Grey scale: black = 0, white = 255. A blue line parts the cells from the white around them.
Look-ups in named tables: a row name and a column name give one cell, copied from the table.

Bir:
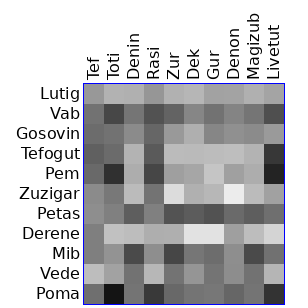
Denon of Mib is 142
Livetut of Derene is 212
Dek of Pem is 166
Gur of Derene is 226
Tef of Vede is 189
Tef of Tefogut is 96
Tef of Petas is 142
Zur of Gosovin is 153
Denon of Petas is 106
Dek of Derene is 226
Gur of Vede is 116
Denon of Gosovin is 144
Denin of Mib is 74
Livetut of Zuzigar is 161
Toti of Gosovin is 114
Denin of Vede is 114
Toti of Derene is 193
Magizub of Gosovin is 139

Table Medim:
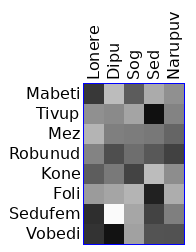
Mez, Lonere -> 180
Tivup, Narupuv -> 131
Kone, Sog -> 67
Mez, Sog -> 124
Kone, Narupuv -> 141
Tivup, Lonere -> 144
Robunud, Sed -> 88
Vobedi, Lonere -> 51
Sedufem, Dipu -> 250
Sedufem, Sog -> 166
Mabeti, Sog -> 92
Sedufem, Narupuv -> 127
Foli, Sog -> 180
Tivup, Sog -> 164
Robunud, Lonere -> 131
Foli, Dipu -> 165
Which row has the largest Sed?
Kone

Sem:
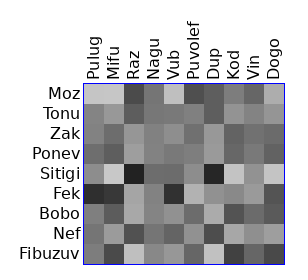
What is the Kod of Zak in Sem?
99
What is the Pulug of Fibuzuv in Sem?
125
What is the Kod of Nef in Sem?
167
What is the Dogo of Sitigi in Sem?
196
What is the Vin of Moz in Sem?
102
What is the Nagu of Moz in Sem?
117

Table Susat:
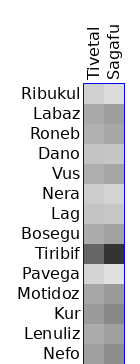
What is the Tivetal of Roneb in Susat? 176
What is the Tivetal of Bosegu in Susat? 172
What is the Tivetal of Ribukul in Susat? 209
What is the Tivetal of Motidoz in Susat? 167
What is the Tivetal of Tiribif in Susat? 101
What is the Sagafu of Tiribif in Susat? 52
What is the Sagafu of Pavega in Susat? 224
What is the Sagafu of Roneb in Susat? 168
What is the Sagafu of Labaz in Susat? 158
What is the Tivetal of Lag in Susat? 195
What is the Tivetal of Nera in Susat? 204

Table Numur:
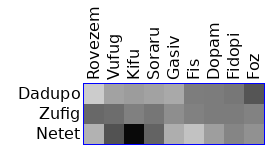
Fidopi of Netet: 133
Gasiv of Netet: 174
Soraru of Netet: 99
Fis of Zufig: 129
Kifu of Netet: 9
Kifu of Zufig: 128
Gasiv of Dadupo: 169
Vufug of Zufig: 109
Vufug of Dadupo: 162
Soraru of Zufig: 118
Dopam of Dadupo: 124
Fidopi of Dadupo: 119
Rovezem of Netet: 178

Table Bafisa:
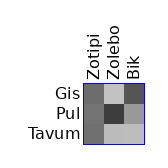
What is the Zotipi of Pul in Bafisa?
115
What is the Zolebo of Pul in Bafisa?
61
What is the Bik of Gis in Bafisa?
85
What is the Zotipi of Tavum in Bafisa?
112
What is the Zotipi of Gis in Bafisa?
109
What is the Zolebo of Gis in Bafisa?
194
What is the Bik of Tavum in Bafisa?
189
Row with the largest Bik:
Tavum

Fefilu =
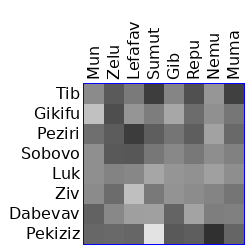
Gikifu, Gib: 167
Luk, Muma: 142
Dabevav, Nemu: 126
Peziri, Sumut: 94
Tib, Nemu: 150
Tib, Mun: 139
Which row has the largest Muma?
Luk

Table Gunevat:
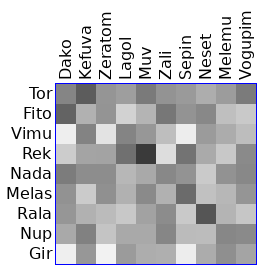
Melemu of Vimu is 172
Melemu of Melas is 183
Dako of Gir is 239
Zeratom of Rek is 163
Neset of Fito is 136
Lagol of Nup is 169
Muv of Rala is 162
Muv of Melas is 138
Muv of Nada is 169
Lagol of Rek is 112
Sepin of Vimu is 237
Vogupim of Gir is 164
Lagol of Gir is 155
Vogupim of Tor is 123
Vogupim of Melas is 149
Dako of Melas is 146
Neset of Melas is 193
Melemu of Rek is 200
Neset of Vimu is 155
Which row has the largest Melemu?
Rek

